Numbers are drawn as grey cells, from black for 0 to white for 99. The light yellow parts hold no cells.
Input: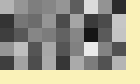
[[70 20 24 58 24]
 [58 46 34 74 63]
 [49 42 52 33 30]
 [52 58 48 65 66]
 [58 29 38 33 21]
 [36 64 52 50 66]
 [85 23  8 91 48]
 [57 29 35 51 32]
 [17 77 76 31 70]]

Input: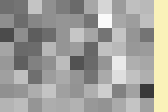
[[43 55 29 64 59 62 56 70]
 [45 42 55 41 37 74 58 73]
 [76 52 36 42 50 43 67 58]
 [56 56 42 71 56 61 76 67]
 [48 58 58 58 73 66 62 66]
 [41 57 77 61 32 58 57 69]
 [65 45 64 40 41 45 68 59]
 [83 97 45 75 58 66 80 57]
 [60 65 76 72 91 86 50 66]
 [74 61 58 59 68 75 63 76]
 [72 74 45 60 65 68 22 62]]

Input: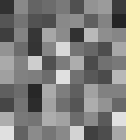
[[19 33 24 57 66 62 37 27 67 87]
 [53 45 51 42 51 50 42 45 47 38]
 [39 32 21 20 80 49 15 17 45 54]
 [42 30 65 52 31 42 66 63 67 46]
 [47 53 54 84 48 87 49 43 63 53]
 [31 55 19 45 67 44 37 33 42 82]
 [57 37 72 40 29 34 63 67 54 25]
 [60 51 55 30 44 29 50 57 35 30]
 [23 14 52 65 47 71 50 40 87 65]]

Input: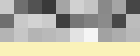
[[79 43 70]
 [43 78 77]
 [32 82 70]
 [22 79 72]
 [64 24 74]
 [81 46 88]
 [76 50 95]
 [53 54 63]
 [64 28 67]
 [27 73 72]]

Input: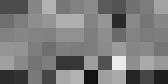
[[29 43 50 58 62 17]
 [29 49 52 57 53 19]
 [52 55 51 49 45 47]
 [69 58 50 43 49 27]
 [46 68 56 49 21 64]
 [50 68 56 48 21 69]
 [54 51 49 49 61  7]
 [35 58 55 54 31 62]
 [32 16 41 60 91 66]
 [44 53 51 52 55 14]
 [48 46 48 53 66 27]
 [63 52 49 46 59 12]]

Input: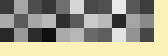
[[22 66 15]
 [64 35 59]
 [30 65 17]
 [21 72  6]
 [43 18 66]
 [83 35 71]
 [28 79 41]
 [31 72 36]
 [90 16 88]
 [34 64 57]
 [24 53 27]]

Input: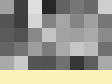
[[62 33 35 39 66]
 [25 24 32 45 78]
 [86 83 53 61 33]
 [15 51 76 48 32]
 [38 64 63 66 44]
 [46 52 62 77 21]
 [41 62 66 73 36]
 [80 46 54 43 66]]

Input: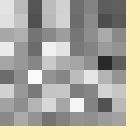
[[88 87 65 91 64 42 81 63 53]
 [72 76 68 59 59 55 59 55 66]
 [33 31 45 42 52 97 47 70 57]
 [73 72 53 93 78 57 76 84 45]
 [81 82 61 88 67 52 77 64 51]
 [43 42 46 47 64 73 49 95 57]
 [51 54 55 51 56 89 52 51 56]
 [36 30 66 60 16 70 82 32 60]
 [37 35 53 57 36 57 77 72 63]]
